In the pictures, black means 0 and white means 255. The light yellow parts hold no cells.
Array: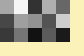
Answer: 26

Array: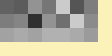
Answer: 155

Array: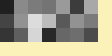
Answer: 75

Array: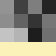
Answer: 112

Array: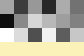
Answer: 199

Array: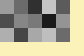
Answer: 107

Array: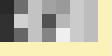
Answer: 189

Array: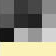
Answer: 211

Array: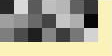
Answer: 211

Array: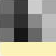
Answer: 182
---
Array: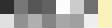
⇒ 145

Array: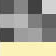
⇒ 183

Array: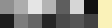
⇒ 125

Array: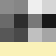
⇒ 45

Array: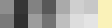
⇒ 48

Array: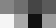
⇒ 169

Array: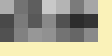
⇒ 123
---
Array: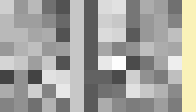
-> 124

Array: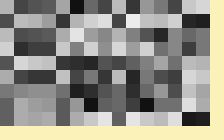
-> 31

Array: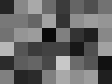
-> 31

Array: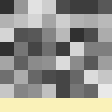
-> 233

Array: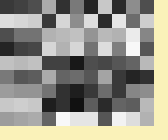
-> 178
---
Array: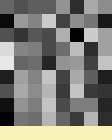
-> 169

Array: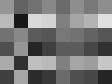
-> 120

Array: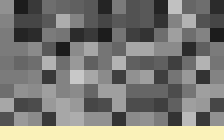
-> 110

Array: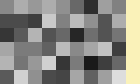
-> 159

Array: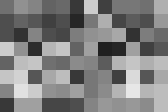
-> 112

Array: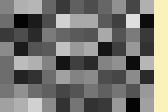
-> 70
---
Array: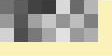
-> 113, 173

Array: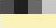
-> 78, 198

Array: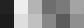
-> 34, 143

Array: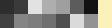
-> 45, 146

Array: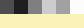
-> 77, 252

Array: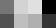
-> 117, 52
